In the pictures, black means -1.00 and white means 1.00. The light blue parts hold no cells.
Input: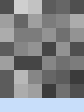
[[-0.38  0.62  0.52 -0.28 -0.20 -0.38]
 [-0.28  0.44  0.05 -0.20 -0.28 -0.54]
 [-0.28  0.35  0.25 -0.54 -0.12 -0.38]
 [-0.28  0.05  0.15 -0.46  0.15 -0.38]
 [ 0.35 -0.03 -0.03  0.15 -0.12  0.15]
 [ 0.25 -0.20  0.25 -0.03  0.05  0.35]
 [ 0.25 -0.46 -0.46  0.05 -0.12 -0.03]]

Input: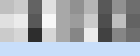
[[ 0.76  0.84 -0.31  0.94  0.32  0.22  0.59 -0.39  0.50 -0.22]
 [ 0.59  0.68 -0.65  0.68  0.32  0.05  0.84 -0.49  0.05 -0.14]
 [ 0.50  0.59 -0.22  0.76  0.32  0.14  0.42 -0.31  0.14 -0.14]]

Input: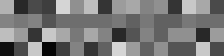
[[ 0.49  0.22 -0.59  0.57  0.32 -0.06  0.32  0.03 -0.69 -0.34  0.03 -0.24
   0.13  0.13 -0.69  0.22]
 [ 0.03 -0.06  0.03 -0.34 -0.14 -0.14 -0.14 -0.14 -0.06 -0.24 -0.06 -0.24
  -0.24 -0.06 -0.14 -0.14]
 [-0.88 -0.42  0.57 -0.96 -0.51  0.03 -0.59 -0.24  0.67  0.22 -0.24  0.13
  -0.34 -0.34  0.57 -0.42]
 [ 0.40 -0.69 -0.42 -0.51  0.67  0.13  0.49 -0.59  0.22  0.32  0.03  0.13
  -0.59  0.57  0.32 -0.42]]

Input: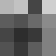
[[ 0.43  0.52 -0.46  0.62]
 [-0.27 -0.36 -0.17  0.09]
 [-0.36 -0.56 -0.27  0.01]
 [-0.46 -0.65 -0.56  0.01]]

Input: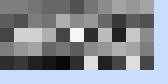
[[-0.46  0.64  0.64  0.37 -0.46  0.93 -0.64  0.47 -0.74  0.56  0.09]
 [-0.01  0.18  0.28 -0.19 -0.09 -0.27  0.09  0.18  0.37  0.28 -0.01]
 [-0.01 -0.01 -0.09 -0.19 -0.19 -0.37 -0.09  0.09  0.28  0.18  0.28]
 [-0.27 -0.37 -0.01 -0.09  0.37  0.09  0.18 -0.19 -0.55 -0.27 -0.37]
 [-0.64 -0.55 -0.74 -0.83 -0.93 -0.64  0.74 -0.74 -0.46  0.74 -0.46]]

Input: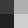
[[-0.73  0.62]
 [-0.54  0.37]]

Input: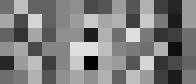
[[-0.13  0.49 -0.23 -0.23  0.04  0.12 -0.43 -0.33  0.22 -0.33  0.39 -0.51
  -0.70  0.22]
 [ 0.12  0.31 -0.43  0.04  0.04  0.75  0.75  0.49  0.04 -0.04 -0.13  0.39
  -0.88 -0.13]
 [-0.70  0.22  0.49 -0.51  0.04  0.58 -0.98  0.31  0.22 -0.33  0.67 -0.60
  -0.43 -0.23]
 [-0.13 -0.04  0.39 -0.33  0.12  0.31  0.12  0.39 -0.23  0.49  0.22 -0.51
  -0.78 -0.04]
 [ 0.31 -0.43  0.67 -0.23  0.04  0.22  0.58  0.31  0.39 -0.51  0.58 -0.04
  -0.78  0.22]
 [-0.23 -0.60  0.31 -0.33  0.12  0.12 -0.78  0.39 -0.13  0.75 -0.04 -0.60
  -0.51 -0.13]]

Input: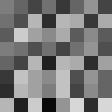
[[-0.29  0.60  0.26  0.08  0.34 -0.29  0.08 -0.29]
 [-0.56  0.52  0.26  0.08  0.52 -0.38  0.16 -0.21]
 [-0.65  0.43  0.26 -0.02  0.52 -0.47  0.08 -0.21]
 [-0.02 -0.11 -0.38 -0.11 -0.47 -0.11  0.16 -0.38]
 [-0.02 -0.21 -0.47 -0.11 -0.56 -0.21  0.16 -0.47]
 [-0.11 -0.38  0.43 -0.65  0.43  0.34 -0.56  0.34]
 [-0.21 -0.47  0.43 -0.75  0.43  0.34 -0.65  0.26]
 [ 0.43 -0.75  0.60 -0.93  0.16  0.69 -0.65  0.69]]
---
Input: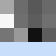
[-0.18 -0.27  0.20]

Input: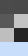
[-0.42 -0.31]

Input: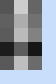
[-0.21  0.36 -0.29]

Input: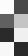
[-0.43 -0.25]

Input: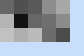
[ 0.32 -0.12  0.47]

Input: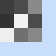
[0.08 0.90 0.87]

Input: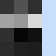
[-0.63  0.19 -0.62]
